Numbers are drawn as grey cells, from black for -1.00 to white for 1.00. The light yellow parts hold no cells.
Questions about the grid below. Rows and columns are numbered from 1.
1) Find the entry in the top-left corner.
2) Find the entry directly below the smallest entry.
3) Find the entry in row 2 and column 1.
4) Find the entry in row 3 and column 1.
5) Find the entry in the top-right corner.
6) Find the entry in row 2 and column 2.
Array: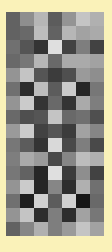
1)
-0.23
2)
0.27
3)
-0.23
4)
-0.12
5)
0.38
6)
-0.18

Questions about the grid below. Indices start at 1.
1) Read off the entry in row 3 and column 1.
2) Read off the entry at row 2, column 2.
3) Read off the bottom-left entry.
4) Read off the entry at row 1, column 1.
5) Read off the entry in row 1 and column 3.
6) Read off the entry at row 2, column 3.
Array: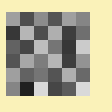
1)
-0.23
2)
0.43
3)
0.04
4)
0.25
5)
0.10
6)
-0.39

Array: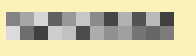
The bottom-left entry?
0.72
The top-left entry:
0.03
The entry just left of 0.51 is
0.61
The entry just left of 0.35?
-0.40
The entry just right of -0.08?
-0.19
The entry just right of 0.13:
0.25
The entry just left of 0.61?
-0.50

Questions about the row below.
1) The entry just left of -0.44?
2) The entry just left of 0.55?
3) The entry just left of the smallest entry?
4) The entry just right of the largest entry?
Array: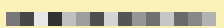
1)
-0.06
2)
-0.12
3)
0.81
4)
-0.61

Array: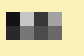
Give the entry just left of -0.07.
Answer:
-0.68
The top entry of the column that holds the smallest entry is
-0.85
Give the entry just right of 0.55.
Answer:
-0.56

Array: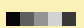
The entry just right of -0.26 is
0.15
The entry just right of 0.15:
0.65

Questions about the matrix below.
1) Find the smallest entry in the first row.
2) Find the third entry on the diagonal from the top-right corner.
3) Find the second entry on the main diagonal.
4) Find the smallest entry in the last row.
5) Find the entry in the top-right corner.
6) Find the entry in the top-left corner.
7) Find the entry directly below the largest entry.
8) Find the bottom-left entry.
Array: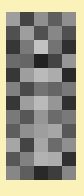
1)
-0.47
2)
0.52
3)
0.24
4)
-0.68
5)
0.12
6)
0.24
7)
-0.73
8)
0.06

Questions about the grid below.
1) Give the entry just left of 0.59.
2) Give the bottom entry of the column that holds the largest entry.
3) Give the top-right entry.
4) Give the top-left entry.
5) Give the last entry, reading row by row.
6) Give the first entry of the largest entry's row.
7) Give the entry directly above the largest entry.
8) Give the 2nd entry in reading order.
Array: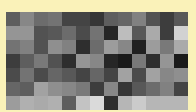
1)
0.43
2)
0.71
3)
-0.31
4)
-0.26
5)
0.43
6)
0.22
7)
-0.52
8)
0.06

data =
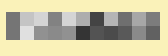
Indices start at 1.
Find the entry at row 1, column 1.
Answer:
-0.08
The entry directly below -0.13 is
-0.30
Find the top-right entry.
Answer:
-0.03
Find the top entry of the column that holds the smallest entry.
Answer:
0.36
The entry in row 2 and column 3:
0.14
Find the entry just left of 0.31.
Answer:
-0.13
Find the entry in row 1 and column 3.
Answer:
0.66

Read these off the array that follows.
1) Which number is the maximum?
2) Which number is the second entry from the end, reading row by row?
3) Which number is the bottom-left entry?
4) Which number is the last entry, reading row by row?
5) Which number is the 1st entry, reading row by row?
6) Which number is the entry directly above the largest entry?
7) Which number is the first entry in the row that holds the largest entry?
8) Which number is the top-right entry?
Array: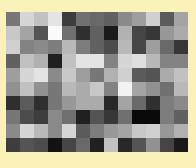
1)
0.96
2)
-0.46
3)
-0.52
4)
-0.80
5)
-0.07
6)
0.79
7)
0.57
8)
0.29
